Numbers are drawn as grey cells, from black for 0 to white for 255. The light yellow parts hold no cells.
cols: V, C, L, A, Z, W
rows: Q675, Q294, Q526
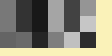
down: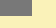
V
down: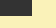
C
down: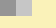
W
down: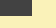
Z

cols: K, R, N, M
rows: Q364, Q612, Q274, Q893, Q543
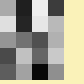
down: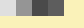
K
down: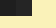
R
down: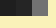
R
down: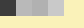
M

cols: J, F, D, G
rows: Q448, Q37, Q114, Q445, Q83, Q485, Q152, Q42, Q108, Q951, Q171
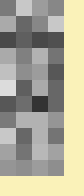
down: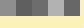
F
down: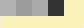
D
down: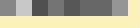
G
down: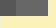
G
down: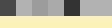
D
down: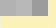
D
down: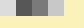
J

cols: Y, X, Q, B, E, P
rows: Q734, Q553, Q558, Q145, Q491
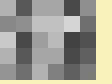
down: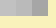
B
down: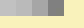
B
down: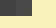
E
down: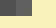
P
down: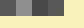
X
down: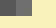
X
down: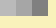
B

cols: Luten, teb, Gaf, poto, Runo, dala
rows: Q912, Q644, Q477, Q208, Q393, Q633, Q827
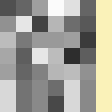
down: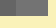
teb
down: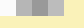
poto
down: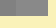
Gaf
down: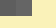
teb
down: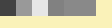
Gaf
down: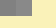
Gaf

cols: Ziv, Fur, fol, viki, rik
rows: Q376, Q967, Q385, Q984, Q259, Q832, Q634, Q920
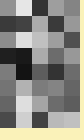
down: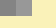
rik
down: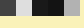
Fur
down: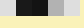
Fur
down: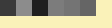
Ziv

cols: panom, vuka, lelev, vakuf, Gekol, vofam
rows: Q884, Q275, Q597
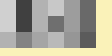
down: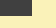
vuka
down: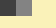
vuka

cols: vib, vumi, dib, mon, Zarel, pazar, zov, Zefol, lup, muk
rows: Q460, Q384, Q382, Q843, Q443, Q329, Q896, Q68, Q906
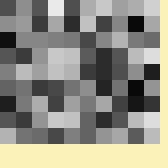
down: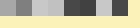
mon
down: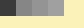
dib

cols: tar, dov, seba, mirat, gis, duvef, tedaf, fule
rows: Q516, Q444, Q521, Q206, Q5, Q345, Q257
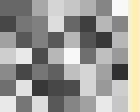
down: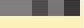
seba
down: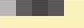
mirat
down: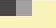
tar
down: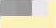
tedaf
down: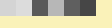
mirat
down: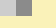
tar

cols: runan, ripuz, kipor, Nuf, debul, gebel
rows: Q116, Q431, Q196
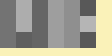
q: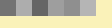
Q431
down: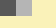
gebel

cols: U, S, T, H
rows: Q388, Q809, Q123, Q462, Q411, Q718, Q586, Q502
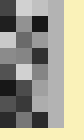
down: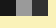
T
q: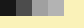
Q718
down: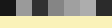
T

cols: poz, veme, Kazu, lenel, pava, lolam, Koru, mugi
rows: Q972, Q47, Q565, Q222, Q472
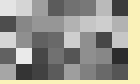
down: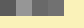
lenel
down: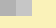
mugi
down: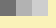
pava
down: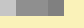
lolam

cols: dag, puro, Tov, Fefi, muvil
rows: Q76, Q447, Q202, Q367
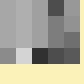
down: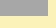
dag
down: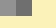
muvil
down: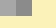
dag

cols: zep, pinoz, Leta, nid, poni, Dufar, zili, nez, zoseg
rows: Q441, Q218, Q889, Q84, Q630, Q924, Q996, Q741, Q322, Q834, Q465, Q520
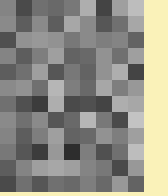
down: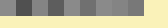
zep
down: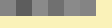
zep
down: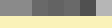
Dufar
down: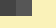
zili
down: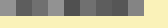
pinoz
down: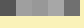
nid
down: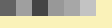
zoseg

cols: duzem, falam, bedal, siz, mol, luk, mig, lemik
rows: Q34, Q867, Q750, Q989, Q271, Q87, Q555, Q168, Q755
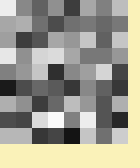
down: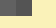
mig
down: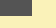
mig
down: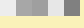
duzem
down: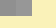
falam
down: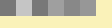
luk
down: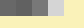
mig
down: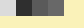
siz

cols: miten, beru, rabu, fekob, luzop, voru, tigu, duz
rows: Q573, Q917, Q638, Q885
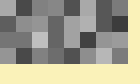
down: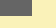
fekob
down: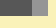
tigu
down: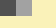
luzop

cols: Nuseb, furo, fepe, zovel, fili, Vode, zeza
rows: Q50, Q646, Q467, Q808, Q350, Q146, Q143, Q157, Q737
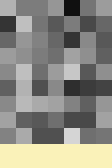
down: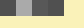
fepe
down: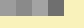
zovel
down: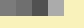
fepe

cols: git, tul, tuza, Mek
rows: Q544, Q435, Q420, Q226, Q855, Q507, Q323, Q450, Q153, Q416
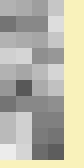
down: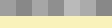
tuza
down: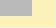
git
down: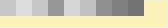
Mek
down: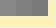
tuza
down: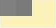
tuza

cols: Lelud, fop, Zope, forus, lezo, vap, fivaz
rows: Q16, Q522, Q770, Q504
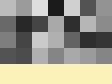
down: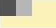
vap
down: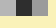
vap
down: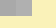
forus

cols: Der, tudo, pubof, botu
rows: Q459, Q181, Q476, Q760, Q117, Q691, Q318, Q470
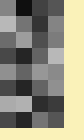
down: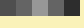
pubof
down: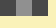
Der
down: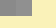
botu
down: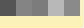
botu
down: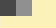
Der
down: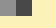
Der

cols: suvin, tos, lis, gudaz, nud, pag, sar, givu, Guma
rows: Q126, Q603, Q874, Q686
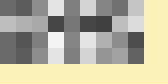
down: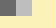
suvin
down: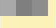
lis
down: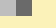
suvin
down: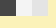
gudaz
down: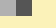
tos
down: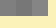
nud
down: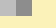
givu

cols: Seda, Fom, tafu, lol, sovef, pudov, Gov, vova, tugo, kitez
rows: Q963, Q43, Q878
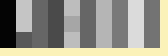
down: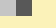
Fom
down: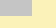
Fom

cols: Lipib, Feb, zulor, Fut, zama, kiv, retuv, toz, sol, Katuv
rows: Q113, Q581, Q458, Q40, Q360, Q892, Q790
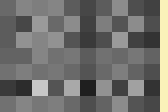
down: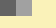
sol
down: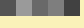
toz
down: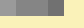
zulor
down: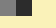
Feb

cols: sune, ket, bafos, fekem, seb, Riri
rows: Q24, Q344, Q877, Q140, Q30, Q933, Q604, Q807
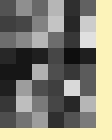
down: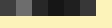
sune
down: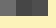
fekem
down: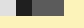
Riri
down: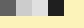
Riri
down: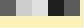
Riri
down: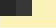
seb

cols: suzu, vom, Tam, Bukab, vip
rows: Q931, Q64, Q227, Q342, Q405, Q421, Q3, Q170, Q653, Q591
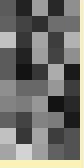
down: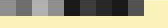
vip
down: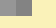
Tam
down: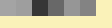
Tam
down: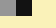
Bukab
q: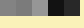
Q3

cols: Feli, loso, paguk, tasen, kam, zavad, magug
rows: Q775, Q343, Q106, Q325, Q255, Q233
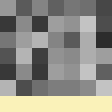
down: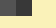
Feli
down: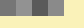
kam
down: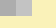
zavad

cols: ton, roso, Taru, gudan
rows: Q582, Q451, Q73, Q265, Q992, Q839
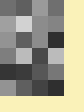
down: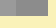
Taru
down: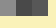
Taru
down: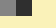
gudan
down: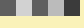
roso

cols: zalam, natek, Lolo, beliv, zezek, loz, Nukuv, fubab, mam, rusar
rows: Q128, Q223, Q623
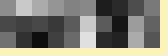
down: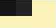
fubab
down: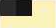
fubab
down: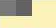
rusar
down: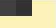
natek

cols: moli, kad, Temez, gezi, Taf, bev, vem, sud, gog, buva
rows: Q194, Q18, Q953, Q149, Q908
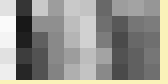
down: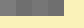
buva
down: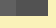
Temez
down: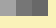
gog

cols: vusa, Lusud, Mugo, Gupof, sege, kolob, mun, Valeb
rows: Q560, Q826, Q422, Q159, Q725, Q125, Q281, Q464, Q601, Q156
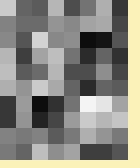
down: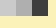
kolob
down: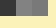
vusa
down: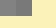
vusa
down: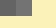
sege
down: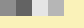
mun
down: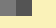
Valeb
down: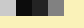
Mugo

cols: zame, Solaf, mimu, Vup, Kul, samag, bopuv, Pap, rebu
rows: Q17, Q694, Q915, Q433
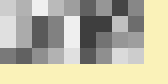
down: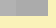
Solaf
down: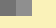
bopuv

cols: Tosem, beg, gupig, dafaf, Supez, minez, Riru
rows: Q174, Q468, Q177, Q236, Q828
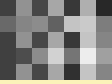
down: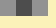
beg
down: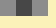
gupig
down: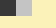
Supez
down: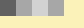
dafaf
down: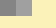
Riru

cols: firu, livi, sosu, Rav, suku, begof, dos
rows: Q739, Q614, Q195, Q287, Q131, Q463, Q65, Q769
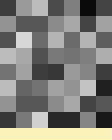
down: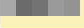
suku
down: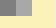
suku
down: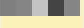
begof
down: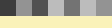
firu
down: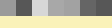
livi
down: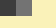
sosu
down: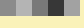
Rav

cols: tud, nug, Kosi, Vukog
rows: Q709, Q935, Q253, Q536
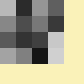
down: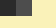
nug
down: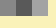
tud
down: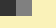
nug
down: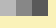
tud
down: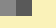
tud
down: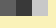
Vukog

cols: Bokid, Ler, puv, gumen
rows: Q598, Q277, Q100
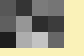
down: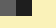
Bokid
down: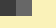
gumen
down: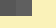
Bokid
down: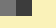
gumen

